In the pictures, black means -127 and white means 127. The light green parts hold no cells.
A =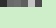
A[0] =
-81
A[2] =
-17
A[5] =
-51

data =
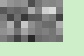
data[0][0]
37
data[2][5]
-36
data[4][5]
-7
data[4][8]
22
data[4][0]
17
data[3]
[6, 47, -39, 71, 15, -5, -19, -21, 47]
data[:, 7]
[5, 91, -5, -21, -10, -9]
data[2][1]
-58
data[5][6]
-14
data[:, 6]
[8, 80, 6, -19, 0, -14]
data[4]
[17, 29, -13, 36, 6, -7, 0, -10, 22]
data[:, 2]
[11, -27, -17, -39, -13, -63]
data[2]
[-7, -58, -17, -72, -39, -36, 6, -5, -62]
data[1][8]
-2
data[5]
[-2, -22, -63, -20, -87, -22, -14, -9, -17]
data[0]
[37, 19, 11, 17, -49, -10, 8, 5, 12]

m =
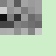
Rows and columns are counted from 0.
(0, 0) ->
1
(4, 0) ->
45
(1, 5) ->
32
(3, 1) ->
-56
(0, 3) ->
36
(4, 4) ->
3
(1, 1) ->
20
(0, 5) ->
32

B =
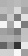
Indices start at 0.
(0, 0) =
49
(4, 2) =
-7
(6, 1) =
17
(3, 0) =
117
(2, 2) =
-4
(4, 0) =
32
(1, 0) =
61
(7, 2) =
120
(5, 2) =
34

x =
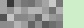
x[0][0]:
34
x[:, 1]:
[-72, 17, 69, 14]
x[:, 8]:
[-8, 50, 14, -3]
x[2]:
[-44, 69, 7, 8, 20, -25, 53, 24, 14]
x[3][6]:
-35
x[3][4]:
-26
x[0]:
[34, -72, 16, -8, -13, 14, 36, 73, -8]
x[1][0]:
35

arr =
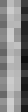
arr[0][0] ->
-9
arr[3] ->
[-19, 55, 55, -92]
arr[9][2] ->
49
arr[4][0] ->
7
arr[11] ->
[14, 76, 58, -97]
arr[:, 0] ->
[-9, 16, -6, -19, 7, 12, -7, -25, 1, -23, -2, 14, 6, -22, 20, 4]
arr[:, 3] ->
[-64, -88, -60, -92, -91, -81, -74, -95, -112, -92, -65, -97, -104, -87, -75, -100]
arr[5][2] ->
24
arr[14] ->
[20, 79, 34, -75]
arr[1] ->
[16, 76, 55, -88]
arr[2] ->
[-6, 60, 46, -60]
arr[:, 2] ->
[34, 55, 46, 55, 18, 24, 64, 39, 49, 49, 55, 58, 57, 28, 34, 22]
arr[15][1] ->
74

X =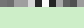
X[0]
-10
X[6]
123
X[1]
-16

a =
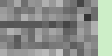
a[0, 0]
-10
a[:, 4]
[21, -11, 20, -39, -18, -18, -9, 34]
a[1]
[26, 13, -17, -3, -11, 23, -7, 4, 2, -20, -27, 12, 6, -19]
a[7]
[45, 21, 26, 25, 34, 48, 57, 28, 66, -14, 25, -25, 15, -4]
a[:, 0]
[-10, 26, 33, -40, 11, -6, 16, 45]
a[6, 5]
-13
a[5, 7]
15
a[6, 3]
-1
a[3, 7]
-49
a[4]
[11, 49, 34, 3, -18, 33, 10, 37, 23, -30, -23, 33, 9, 48]
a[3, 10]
-39
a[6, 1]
-9
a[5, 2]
-38
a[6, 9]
1
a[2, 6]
8
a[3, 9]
-58
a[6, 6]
-22
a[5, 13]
5
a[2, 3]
48
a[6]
[16, -9, -33, -1, -9, -13, -22, -7, -5, 1, -32, -16, 25, 9]
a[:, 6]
[47, -7, 8, -26, 10, 2, -22, 57]
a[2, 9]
6
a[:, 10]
[-14, -27, -5, -39, -23, 4, -32, 25]
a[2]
[33, 18, -1, 48, 20, 38, 8, 27, 14, 6, -5, 38, -76, -19]
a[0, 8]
53

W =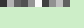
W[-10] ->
-76
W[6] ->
-63
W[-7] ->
-46

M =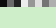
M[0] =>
-116
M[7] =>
47
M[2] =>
-93

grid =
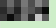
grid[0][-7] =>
-65
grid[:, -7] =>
[-65, -85, -71]
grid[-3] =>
[-65, -20, -67, -8, -48, 5, -36]
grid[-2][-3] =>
-41
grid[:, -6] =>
[-20, -50, -115]
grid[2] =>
[-71, -115, -70, -9, -85, 69, -37]
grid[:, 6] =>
[-36, -117, -37]
